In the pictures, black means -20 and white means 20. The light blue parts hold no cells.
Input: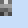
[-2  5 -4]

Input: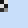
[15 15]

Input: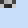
[ -9 -14]

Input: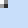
[1 5]

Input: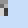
[ 3 -3]

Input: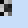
[  5 -12  12]
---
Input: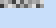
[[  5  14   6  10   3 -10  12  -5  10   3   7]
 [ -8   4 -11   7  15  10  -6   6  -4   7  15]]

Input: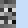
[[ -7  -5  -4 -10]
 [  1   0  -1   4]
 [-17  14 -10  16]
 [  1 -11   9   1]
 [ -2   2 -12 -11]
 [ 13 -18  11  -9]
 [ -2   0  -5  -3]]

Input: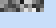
[[ -4 -11   3   4  -8  -1   4 -16  13  12   2]
 [ -8  -6   5  -3  -8 -10  -3   8  -5   4 -13]
 [-12   5 -11  -4   0  -3 -11   4  15   7  17]]

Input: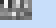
[[  6   1 -12  19 -11   2  15  -5]
 [ 12   1  -2  18 -11   4  11  -6]
 [ -2   0   0   1  -4   0  -2  -3]
 [ -5  -6   3   2   4  16  -3   5]
 [ -1  -1  -3  -3  -4   0  -6  -3]]

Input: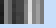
[[  4  -1 -14   1  -4 -11  -9  -9  -1  14   1]
 [  5  -1 -15   1  -4 -12  -9  -9   0  14   1]
 [  5  -1 -15   1  -4 -11  -9  -9   0  14   1]
 [  5  -1 -16   1  -4 -12 -10 -10   0  15   1]
 [  5  -1 -15   1  -4 -12  -9 -10   0  15   1]
 [  5  -1 -16   1  -4 -13 -10 -10  -1  15   1]]

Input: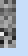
[[  2  -8   4  -8]
 [  3  -1   3   8]
 [ -4  -8  -7  -1]
 [ -1   0  -3   1]
 [  6  -3   5  -5]
 [  4  -3   1   6]
 [ -1   3   4   7]
 [  2 -10 -12  -4]
 [ -3  -8  16 -14]
 [  4 -14  -4   5]
 [-10   5 -16   9]
 [  3   2  -3  11]]

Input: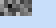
[[ -4  -8   7  -7   3  -6   4 -10]
 [ -4  -4   2  -6 -18  -2  -5   1]
 [  2 -10   0   6 -10 -10  -8  -2]
 [ -1   2 -11   2  -2  -8  10  -3]]
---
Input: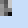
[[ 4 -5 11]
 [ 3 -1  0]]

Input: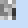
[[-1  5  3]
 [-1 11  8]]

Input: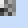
[[ 14   3  -3]
 [-14  -8   4]]

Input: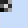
[[ -4  14 -12]
 [-19  -7   6]]

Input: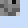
[[-7 -1  1]
 [ 2 -6  1]]

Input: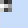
[[19 13  5]
 [12 -9 -1]]

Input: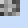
[[-6  2  6]
 [ 7  4 10]]

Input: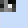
[[-16   2  17]
 [ -4   2   0]]

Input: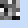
[[-17  -8  -5]
 [ 18 -17   5]]
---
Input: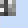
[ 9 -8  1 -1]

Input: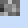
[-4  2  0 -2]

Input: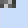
[-4 12]

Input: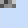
[5 2]

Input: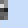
[-2  3]

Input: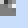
[12 -1  0  0]

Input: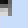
[-17  -4   0]
